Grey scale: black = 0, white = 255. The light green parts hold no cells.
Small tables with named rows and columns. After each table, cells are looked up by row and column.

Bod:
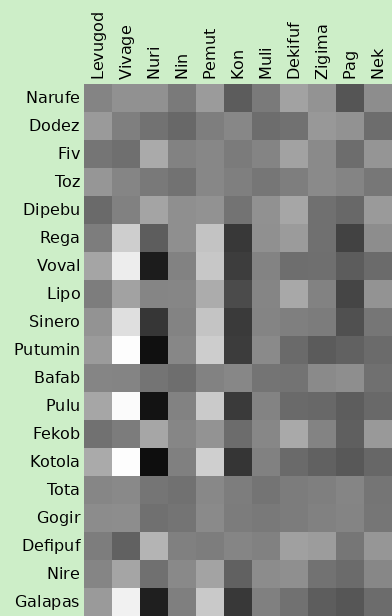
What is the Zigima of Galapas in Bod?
93
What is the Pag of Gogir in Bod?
132
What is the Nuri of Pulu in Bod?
19
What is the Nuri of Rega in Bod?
93
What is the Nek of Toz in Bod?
119
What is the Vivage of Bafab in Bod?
132
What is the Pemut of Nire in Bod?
163
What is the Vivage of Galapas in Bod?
241

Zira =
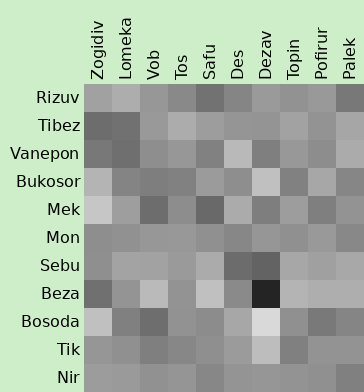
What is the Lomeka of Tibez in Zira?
113
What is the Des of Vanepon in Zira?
185
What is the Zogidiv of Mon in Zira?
142
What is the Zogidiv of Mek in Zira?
198
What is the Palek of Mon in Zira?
136
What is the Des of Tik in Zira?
155
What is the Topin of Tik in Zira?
128
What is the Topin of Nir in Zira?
147

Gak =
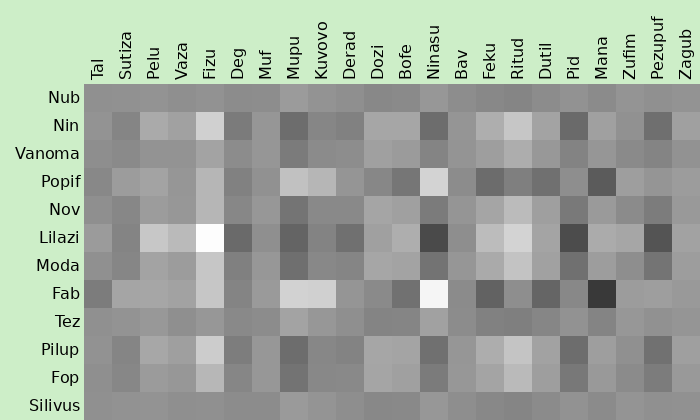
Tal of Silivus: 144
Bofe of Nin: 166
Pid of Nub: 146
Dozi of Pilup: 166
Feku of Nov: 165
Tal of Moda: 144
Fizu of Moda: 198
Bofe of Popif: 118
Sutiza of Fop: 135
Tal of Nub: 144

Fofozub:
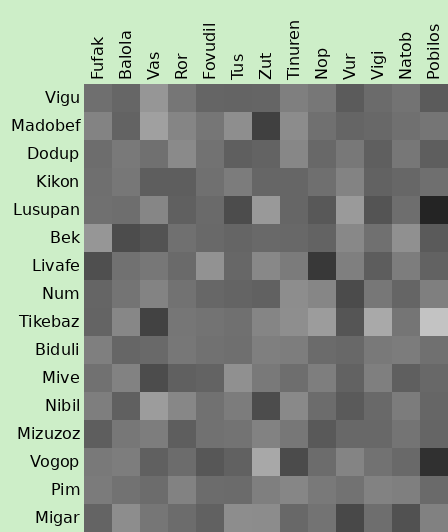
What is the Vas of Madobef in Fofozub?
160
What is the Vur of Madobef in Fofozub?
101
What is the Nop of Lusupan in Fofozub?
88
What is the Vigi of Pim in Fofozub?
130
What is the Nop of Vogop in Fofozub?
108
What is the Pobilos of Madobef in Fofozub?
117
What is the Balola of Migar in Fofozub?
141
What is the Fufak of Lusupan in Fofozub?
112
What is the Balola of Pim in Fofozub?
114
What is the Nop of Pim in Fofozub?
121
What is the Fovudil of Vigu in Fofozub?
101
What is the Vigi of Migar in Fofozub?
110
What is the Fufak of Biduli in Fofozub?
127
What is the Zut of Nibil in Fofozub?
76
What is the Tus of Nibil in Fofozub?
124
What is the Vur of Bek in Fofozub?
136
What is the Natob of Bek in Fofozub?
144

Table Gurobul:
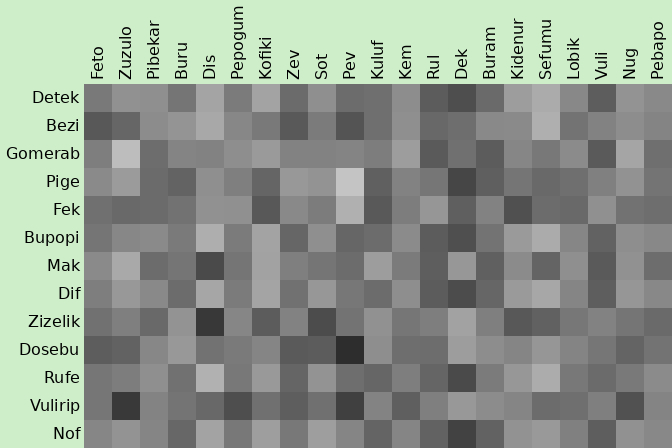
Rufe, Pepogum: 120
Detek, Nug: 147
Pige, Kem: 130
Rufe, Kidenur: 151
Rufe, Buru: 113
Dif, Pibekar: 137
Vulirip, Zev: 94
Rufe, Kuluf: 102
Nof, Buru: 103
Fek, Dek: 95

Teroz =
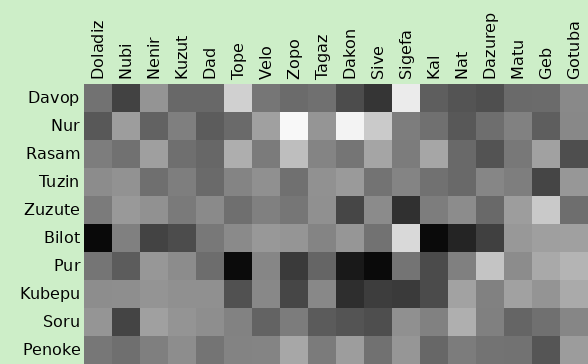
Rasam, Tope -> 174
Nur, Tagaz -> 149
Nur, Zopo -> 248
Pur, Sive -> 10
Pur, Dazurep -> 196
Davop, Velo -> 118
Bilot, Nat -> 36
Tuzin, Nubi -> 146
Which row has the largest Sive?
Nur

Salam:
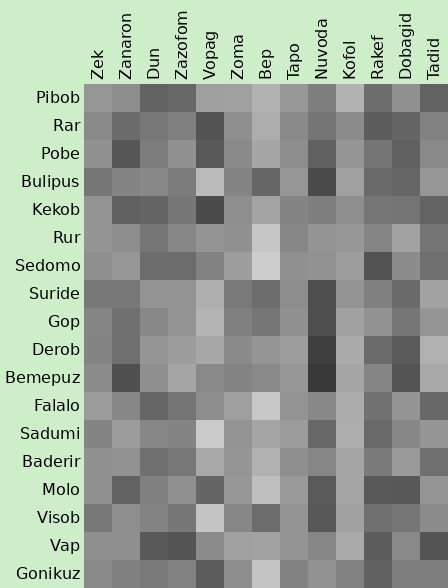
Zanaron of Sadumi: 155
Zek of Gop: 133
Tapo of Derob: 158
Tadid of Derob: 176
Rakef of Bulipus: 106
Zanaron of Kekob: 97
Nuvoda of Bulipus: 75
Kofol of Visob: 161
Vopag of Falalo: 141
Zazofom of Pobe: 145
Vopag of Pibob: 159
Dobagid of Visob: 118
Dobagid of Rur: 162
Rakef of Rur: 133
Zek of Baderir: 145
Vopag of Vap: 139
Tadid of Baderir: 112
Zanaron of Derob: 111
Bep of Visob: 108
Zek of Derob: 132
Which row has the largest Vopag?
Sadumi

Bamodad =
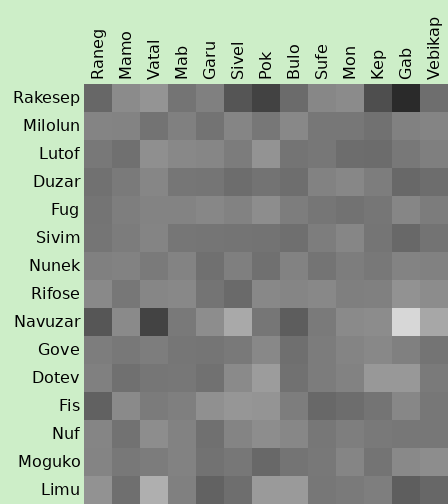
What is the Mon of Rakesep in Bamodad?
139
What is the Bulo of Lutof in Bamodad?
116
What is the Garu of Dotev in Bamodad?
113
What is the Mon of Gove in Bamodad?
132
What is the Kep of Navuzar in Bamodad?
140
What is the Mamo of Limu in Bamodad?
111
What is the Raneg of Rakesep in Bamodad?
103
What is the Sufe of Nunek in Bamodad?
116
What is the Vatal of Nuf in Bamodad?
141
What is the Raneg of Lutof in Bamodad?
120
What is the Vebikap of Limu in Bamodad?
103
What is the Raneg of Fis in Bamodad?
97
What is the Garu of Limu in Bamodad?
98
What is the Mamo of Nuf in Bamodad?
114
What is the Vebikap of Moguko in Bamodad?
141
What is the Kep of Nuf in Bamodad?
121
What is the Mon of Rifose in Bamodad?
127

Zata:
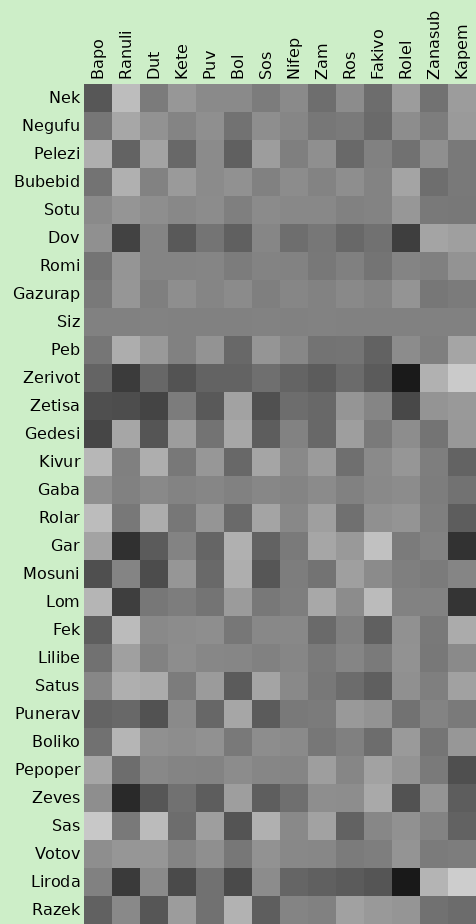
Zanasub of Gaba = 125
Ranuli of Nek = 189
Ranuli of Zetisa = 77
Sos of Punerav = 91
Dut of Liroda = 138
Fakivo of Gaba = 137
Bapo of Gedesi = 70
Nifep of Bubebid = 140
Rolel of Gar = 123
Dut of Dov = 132
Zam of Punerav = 123
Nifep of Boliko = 138
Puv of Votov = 143
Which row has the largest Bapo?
Sas

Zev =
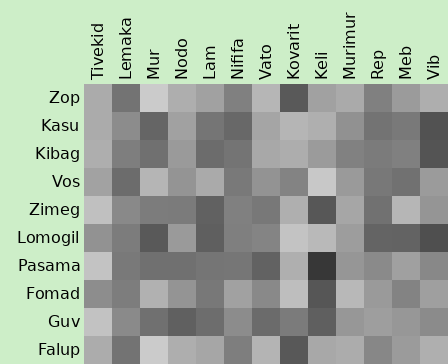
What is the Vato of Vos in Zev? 147
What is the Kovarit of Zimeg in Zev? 175
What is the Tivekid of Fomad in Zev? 141
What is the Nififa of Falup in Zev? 126
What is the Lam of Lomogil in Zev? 95
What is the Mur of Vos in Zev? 181
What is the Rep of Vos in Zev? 120
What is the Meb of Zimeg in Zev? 182
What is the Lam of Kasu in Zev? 117
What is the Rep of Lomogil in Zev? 100
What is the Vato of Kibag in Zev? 168
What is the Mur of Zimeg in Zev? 124
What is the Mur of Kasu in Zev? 101

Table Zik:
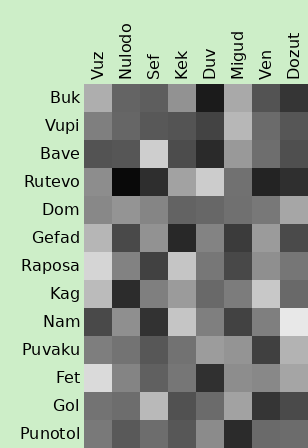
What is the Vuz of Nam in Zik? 73
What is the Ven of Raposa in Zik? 143
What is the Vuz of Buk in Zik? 174
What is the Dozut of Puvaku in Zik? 179
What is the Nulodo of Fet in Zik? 132
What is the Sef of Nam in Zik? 50
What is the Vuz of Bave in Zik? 83
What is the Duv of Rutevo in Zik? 204
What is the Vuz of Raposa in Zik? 213
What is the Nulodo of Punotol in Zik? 89
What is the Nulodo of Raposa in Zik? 130
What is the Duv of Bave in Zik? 42
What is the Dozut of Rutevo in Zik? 47
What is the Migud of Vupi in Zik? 183
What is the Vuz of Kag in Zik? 187
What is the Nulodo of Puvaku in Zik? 115
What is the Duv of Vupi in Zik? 67
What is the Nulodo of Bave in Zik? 86
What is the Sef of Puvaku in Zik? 87
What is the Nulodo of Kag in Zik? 44
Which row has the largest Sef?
Bave

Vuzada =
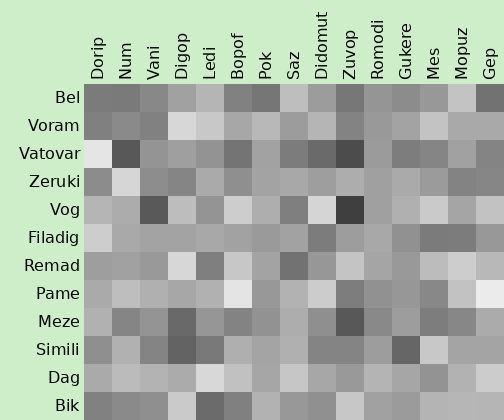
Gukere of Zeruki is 170
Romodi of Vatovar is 155
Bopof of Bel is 129
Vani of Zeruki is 141
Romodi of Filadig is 168
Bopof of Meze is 131

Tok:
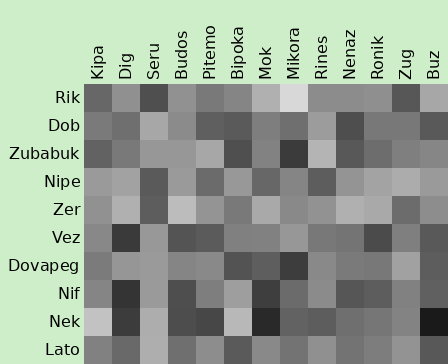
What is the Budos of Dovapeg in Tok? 133
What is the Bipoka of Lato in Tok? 90
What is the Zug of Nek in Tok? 131
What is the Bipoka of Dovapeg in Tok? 83
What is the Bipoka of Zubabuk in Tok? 79
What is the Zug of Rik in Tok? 87
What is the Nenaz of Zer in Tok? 176
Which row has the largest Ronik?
Zer

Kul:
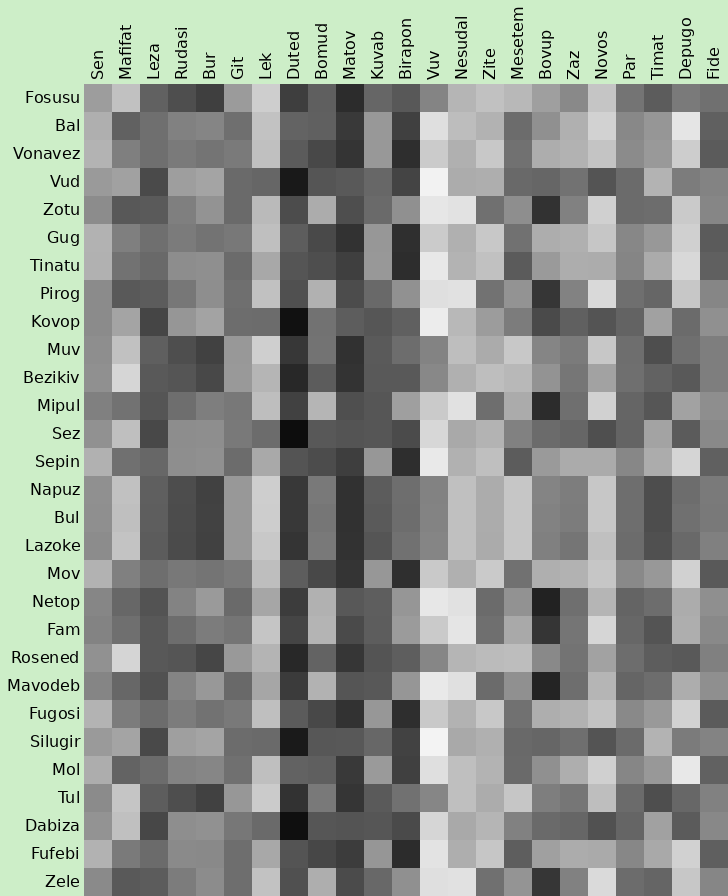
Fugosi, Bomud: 72
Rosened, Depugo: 89
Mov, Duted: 93
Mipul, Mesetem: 171
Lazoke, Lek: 200
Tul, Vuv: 134
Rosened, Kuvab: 84
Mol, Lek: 191
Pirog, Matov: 76
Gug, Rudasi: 123
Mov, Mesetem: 113
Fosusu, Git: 155
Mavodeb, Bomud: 178
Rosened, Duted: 40
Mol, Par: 134

